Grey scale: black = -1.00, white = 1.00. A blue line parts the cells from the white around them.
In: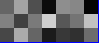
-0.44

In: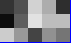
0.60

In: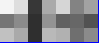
0.51

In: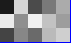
-0.47

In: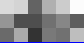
-0.17

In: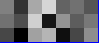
-0.44

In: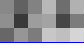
-0.19

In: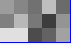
0.76

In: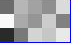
-0.67

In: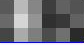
-0.46
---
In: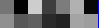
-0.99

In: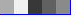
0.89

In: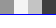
0.92

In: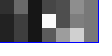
-0.18

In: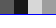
-0.82

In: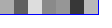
-0.25

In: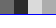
-0.66
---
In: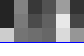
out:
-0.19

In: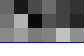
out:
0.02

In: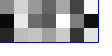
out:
0.59

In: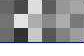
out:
-0.32

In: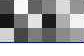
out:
-0.30

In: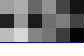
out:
-0.08

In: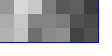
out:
0.13

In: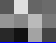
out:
-0.86

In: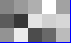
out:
-0.40
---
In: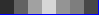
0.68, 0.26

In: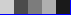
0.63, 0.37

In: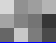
0.69, 0.57

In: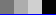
0.63, 0.36

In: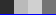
0.63, 0.46

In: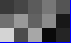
0.66, 0.31
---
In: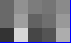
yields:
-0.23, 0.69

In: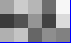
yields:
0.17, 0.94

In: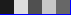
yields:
-0.37, 0.74

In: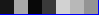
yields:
-0.55, 0.65

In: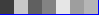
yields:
0.03, 0.80

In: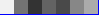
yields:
-0.22, 0.89
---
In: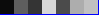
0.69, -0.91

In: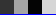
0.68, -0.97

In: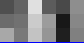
0.76, -0.81

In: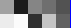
0.97, -0.79

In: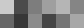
0.59, -0.57

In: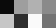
0.96, -0.92

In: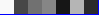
0.95, -0.83
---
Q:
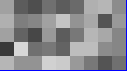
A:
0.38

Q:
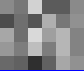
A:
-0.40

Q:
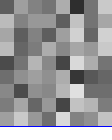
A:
0.47

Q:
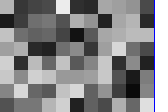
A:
-0.80

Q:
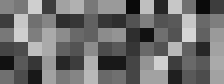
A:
-0.52
